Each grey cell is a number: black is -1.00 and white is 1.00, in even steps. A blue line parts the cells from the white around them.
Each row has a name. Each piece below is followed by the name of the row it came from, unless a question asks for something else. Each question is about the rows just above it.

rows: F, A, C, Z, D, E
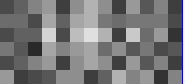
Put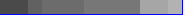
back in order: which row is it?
A
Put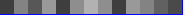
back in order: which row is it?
F

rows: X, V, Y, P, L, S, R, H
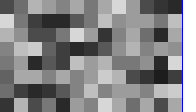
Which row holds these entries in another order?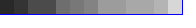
X
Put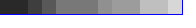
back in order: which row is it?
V
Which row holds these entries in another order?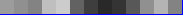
P

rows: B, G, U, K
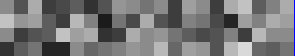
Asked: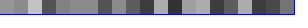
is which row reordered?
B
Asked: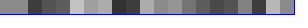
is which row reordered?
U
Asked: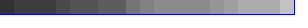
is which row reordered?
B
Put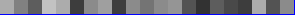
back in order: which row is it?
B

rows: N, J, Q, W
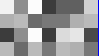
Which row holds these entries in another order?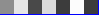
Q
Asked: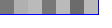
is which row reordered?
W
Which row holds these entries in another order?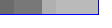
W
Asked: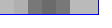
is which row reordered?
W
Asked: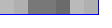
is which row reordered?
J

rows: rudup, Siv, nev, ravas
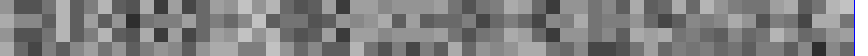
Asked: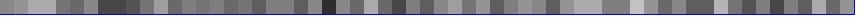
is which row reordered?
ravas
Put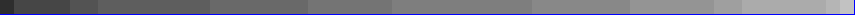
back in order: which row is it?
ravas
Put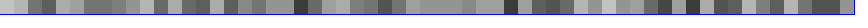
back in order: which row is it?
rudup
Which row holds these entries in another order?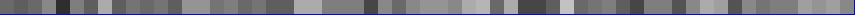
Siv
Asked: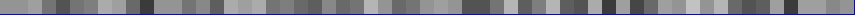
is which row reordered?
nev

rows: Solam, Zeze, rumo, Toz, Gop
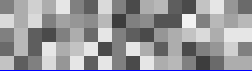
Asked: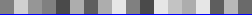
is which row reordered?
Toz
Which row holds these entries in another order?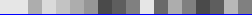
rumo
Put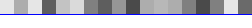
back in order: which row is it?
rumo
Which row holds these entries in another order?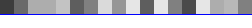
Gop

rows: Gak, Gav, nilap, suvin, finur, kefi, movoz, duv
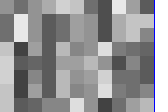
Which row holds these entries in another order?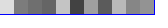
suvin
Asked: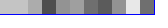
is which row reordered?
Gav

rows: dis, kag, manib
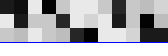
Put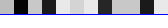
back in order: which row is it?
kag
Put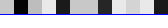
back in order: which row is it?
kag
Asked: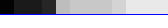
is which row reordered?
kag

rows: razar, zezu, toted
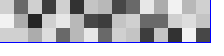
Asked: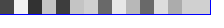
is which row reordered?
toted
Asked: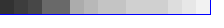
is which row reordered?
toted
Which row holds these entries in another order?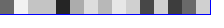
zezu
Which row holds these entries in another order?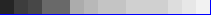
zezu
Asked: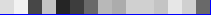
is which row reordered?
zezu
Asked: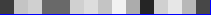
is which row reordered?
zezu
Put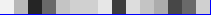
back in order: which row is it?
zezu

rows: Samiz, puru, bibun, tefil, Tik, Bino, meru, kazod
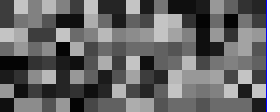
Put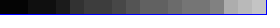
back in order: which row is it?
Tik
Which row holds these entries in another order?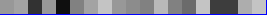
bibun
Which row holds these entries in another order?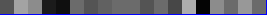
tefil
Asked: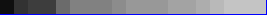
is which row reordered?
bibun
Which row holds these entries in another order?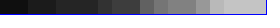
Samiz
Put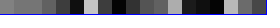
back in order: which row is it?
Tik
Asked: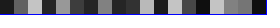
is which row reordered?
meru

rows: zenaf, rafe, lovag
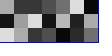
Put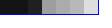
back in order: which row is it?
rafe
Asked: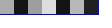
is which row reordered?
rafe
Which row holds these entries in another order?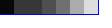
zenaf

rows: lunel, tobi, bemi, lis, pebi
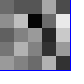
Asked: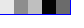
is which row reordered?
tobi
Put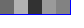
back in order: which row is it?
pebi
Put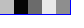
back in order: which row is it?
tobi
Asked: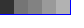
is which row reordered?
lis

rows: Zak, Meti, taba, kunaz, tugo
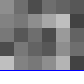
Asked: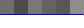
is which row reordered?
kunaz
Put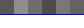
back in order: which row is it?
kunaz
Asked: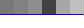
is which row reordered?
Meti
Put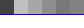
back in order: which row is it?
Meti
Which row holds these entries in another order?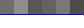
kunaz
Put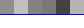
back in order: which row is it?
tugo
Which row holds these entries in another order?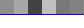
Meti

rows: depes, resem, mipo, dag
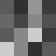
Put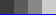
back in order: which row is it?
mipo
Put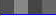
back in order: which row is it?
resem

